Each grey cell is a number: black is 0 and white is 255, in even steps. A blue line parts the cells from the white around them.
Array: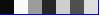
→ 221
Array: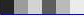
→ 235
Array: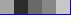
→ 199
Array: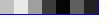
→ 33
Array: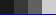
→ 206
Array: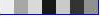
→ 144
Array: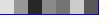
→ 88
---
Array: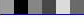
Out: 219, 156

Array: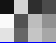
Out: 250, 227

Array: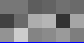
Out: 205, 181

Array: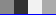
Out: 242, 171

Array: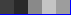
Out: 196, 157

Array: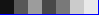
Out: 233, 203
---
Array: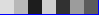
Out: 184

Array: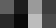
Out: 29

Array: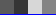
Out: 53

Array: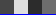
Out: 222

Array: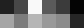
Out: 71

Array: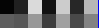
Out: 32

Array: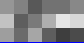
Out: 130

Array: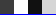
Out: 254
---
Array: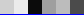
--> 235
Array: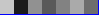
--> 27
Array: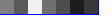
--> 89
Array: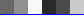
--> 144
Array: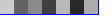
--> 99
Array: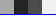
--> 37
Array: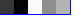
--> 4
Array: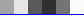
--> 229
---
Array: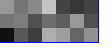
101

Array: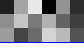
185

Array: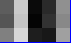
24

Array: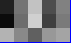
152

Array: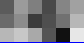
17

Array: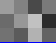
178

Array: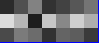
93

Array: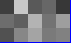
122
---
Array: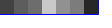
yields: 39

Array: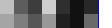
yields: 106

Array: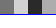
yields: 173

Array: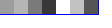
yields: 85

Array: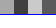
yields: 91

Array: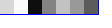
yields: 92

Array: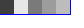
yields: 188

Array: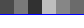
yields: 107

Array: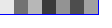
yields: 161
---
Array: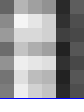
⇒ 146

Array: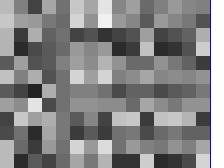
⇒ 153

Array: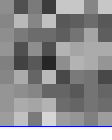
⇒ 199

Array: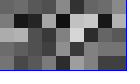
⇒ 101

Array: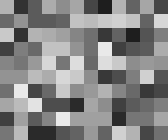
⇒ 99
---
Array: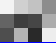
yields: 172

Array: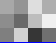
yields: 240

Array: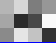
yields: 250

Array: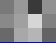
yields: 129

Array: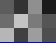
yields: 85

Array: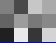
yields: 136

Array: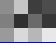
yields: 54

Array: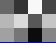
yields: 197

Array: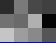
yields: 5
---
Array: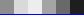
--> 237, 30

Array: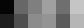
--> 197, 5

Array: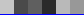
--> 198, 42

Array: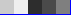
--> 239, 45

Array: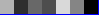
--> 217, 2

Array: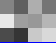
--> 232, 53
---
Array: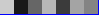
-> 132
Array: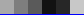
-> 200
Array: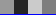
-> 126
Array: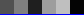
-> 4
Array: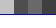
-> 63
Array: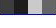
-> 102
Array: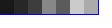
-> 171
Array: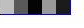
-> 27
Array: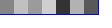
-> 89
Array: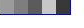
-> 56
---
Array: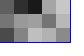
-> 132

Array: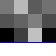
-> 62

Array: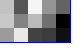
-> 232

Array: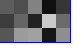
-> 155

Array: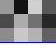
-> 200

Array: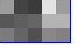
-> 101

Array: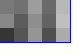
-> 85

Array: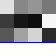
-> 162

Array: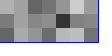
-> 170
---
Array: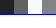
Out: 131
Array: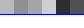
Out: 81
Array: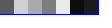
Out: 27
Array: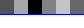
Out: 103
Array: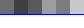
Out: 200
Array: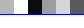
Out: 90
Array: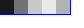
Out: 178
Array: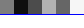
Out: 246
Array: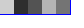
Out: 116
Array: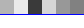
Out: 129
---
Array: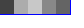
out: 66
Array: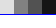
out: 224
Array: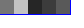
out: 117
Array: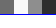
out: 109
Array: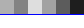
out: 176
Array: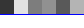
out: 53
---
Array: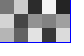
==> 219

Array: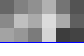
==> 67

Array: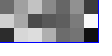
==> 15

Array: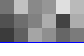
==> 123

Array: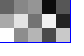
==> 201

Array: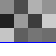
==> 109

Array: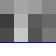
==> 120
